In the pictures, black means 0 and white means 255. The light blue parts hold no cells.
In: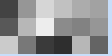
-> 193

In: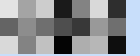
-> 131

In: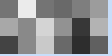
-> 105

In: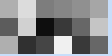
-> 134

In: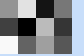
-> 226

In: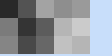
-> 163
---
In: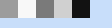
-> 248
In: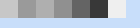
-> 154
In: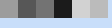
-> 87
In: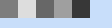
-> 221
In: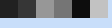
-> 54
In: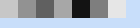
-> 146
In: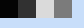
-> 49
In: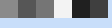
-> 86
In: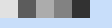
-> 92
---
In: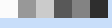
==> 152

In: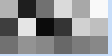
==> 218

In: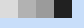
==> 155

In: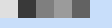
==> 127

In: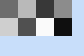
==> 185

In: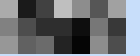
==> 161
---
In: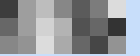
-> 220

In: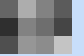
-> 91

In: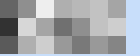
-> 165

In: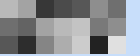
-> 111

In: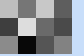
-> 94

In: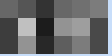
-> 124

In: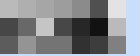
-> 227
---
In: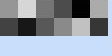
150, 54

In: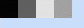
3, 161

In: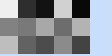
239, 67

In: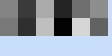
132, 98

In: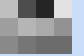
191, 108

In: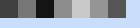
64, 85

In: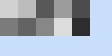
209, 45

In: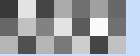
57, 193

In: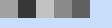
161, 96

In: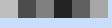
190, 166
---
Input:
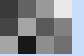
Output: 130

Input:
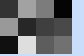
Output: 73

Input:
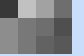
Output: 79

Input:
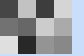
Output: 170

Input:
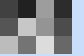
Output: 76

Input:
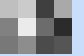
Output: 43
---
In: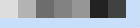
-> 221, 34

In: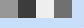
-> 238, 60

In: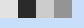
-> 226, 42

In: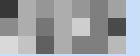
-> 217, 55

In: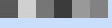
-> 208, 59

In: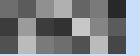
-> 199, 40
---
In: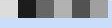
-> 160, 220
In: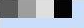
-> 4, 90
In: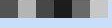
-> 199, 83
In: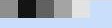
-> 226, 142
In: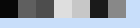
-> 136, 7
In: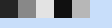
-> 183, 37
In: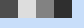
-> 47, 77
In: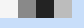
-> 188, 245
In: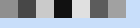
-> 161, 143
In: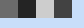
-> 66, 107
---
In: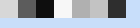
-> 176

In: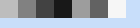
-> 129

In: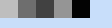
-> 110

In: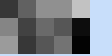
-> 97

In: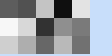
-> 143

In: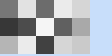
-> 181

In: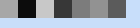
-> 124

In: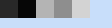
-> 142

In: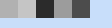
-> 156
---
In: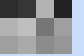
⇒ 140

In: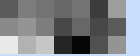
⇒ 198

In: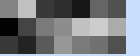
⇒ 90

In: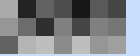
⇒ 190

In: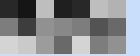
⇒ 156

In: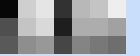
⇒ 152

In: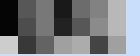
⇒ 99

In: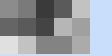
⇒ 131
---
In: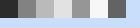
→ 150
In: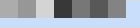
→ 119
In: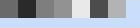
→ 233
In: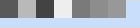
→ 122
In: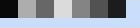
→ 132
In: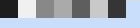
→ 94
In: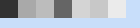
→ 212
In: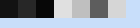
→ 191
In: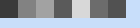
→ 216
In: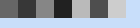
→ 186
